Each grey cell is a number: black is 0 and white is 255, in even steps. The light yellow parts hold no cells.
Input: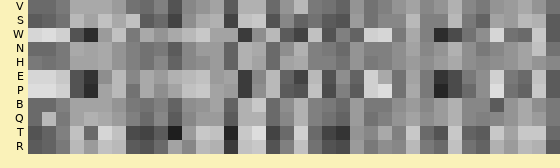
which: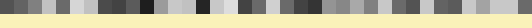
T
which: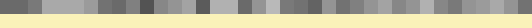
V
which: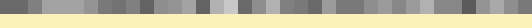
B
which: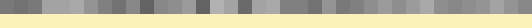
H
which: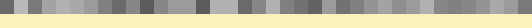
Q

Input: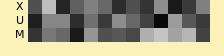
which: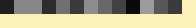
U
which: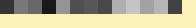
M

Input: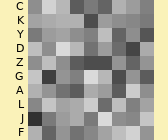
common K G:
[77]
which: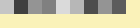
G
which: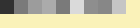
J
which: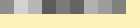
C
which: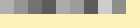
A
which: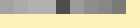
K

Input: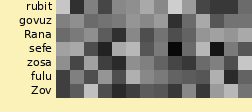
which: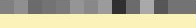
govuz
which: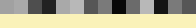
sefe

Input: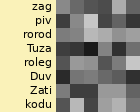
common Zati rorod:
[124]
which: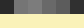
Duv
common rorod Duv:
[124]

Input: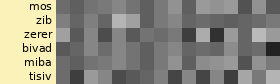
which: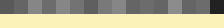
bivad
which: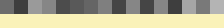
tisiv
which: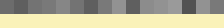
miba
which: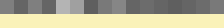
zib
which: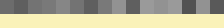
mos

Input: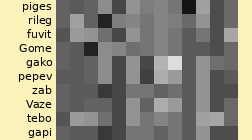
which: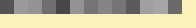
tebo
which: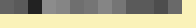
Gome

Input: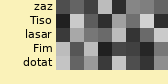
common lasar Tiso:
[202]
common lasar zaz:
[188]
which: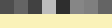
zaz
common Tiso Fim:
[32]
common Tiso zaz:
[46]
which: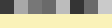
lasar
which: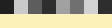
Tiso

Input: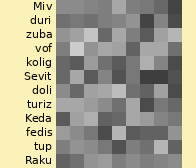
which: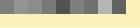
tup
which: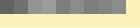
Raku
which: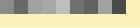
doli
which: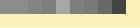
Miv
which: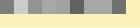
vof
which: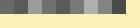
kolig
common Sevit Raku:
[132]

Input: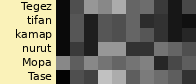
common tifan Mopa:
[101]
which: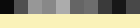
Tegez

